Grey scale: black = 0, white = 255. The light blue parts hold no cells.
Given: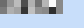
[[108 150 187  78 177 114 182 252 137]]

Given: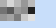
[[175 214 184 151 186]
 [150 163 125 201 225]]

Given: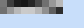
[[119  62  29  22  38  71 112 152 184]]

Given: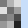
[[122 179 220]
 [118 135  76]]

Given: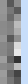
[[149  88 141]
 [146 107 148]
 [139 132 173]
 [136 124 218]
 [158  97  50]
 [156 102  68]]

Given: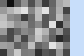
[[106  15  93 143  80 143  61 101 166 185]
 [188 141 129  61 106 187  86 108 187 123]
 [155  73 102 137 124 205 179 109 151  79]
 [161 153  96 113 191  99 118 227 186 121]]

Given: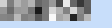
[[208 126 180 157 180 103 118 154  73 234 102  56  95]
 [133 129 185 128 137  87 120 249 166 181  36 129 183]]

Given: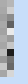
[[172 182]
 [159 139]
 [162 233]
 [166 197]
 [151 114]
 [166 214]]

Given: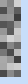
[[160 133 209]
 [147 151  62]
 [150  91 203]
 [ 74 134 106]
 [169 152  64]
 [ 74 138 102]]
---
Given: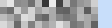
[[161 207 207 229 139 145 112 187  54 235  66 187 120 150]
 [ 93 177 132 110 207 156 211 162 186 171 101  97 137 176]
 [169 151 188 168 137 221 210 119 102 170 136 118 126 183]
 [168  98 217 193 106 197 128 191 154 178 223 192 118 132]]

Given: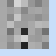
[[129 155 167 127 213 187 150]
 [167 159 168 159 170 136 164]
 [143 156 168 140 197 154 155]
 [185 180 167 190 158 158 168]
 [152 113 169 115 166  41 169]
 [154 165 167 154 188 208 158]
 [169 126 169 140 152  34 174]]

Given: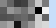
[[199 122 133  99  57  65 127]
 [  0 241  90 151 133 112 154]
 [205 100  80  85  98 105  86]
 [207 216 150 169  20 119 153]]

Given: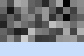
[[130 140 127  76 170 160  99  87  41 106 166   3]
 [ 64 133 101  20  98 143  92 124 151  89  36 119]
 [ 83  97  62  99  63 123 136  70 151  50 105   8]
 [109 142  36 104 142 111  94  62  86 191 164 147]
 [ 67 177 101  73  31  43 188 127 118  82  68 168]
 [157 102  90 142  92 203 133  56  60  66 147 152]]

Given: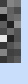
[[133 120  62]
 [ 97  77 145]
 [102 110  25]
 [ 34 147  94]
 [108  83  73]
 [ 35  81 231]
 [ 83 102  53]
 [ 64  69 132]
 [ 73  90  52]]

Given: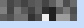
[[ 77 106 113  71  86  67  86  94  68  94 131]
 [122  77 128  68 119  89  65  97  46  32  91]
 [157  89  94  82 111 113  50  74 238  32 158]]

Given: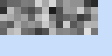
[[ 63  41  80 105 106 125 121 209 168 214 120 157 145 145]
 [125 176  47 186 139  99  77 113 188  28  80 155 151 204]
 [ 79 152 185 169 144 161 101 184 213 122  83 102 116  61]
 [180 177 112  91 171 136 151 135 199 155  68 203  88 115]
 [223 117 101 182 197 112 102  60  81 185 132 136 125 102]]
